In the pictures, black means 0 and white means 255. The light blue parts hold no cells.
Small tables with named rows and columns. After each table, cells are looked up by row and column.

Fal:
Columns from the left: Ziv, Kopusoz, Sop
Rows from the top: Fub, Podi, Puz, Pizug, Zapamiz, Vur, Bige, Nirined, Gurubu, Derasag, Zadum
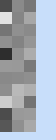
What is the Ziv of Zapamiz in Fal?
45
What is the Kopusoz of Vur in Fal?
153
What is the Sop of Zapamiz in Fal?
172
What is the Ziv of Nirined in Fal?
142
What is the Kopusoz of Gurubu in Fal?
180
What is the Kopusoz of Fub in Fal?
138
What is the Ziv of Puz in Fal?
117
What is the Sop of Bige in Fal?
143
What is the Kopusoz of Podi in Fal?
133
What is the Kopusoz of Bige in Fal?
139
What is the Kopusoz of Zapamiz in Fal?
146
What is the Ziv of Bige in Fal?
137
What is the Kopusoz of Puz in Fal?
144
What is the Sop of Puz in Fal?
138
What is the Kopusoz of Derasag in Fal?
153
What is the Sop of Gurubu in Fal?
115
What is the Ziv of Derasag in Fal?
76
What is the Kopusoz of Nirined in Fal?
185

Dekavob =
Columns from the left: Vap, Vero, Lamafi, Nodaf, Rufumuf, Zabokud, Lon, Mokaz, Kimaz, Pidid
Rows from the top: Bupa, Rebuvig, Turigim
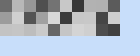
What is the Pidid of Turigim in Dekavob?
64
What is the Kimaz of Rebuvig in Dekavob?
69
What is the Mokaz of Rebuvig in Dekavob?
200
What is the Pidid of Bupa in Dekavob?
91
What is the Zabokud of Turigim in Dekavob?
197
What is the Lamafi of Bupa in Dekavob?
151
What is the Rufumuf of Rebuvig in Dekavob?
217
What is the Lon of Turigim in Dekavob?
212
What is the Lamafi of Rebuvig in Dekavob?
84
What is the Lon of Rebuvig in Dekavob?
199
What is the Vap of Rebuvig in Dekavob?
156
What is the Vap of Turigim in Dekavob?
195
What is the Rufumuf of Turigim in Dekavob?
102
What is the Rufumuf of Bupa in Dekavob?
115
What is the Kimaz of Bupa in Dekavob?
177

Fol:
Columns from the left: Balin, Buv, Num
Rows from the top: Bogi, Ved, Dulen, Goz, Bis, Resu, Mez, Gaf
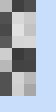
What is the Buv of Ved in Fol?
216
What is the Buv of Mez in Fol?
210
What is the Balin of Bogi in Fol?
187
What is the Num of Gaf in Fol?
167
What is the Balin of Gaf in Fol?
82
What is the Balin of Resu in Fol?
184
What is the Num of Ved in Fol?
202
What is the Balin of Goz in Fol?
90
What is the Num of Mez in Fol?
184
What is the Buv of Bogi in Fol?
64
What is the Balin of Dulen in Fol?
73
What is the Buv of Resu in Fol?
67
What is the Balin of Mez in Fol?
82
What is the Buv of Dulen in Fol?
225
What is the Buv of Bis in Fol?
59
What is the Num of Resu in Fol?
68
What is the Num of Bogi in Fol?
78
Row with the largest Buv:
Dulen

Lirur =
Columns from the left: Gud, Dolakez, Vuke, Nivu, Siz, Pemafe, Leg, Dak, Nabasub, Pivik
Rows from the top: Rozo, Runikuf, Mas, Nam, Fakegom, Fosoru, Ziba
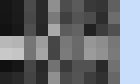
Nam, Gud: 184
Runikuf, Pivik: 109
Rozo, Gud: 22
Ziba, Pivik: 103
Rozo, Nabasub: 53
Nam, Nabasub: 141
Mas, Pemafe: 92
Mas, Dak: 33
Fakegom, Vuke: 117
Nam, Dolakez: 180
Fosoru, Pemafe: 58
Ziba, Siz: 144
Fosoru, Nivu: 40

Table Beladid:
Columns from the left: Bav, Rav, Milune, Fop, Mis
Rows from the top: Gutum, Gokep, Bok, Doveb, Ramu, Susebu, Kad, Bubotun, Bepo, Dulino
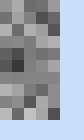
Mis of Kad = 133
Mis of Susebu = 165
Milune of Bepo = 87
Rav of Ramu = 76
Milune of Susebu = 127
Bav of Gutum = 147
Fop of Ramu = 113
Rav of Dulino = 105
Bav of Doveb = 133
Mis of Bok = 86
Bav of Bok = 177
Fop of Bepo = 169
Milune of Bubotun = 124
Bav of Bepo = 130
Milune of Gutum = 108

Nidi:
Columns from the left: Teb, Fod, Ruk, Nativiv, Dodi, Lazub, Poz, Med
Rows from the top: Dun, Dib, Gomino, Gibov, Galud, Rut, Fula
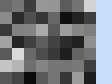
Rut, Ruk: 111
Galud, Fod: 219
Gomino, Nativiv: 170
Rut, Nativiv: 133
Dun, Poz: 116
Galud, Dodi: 56
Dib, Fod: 43
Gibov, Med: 143
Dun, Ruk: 61
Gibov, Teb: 163
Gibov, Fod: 36
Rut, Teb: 197
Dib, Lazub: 16
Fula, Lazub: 54
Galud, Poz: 100
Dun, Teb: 104
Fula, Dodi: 118
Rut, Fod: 181

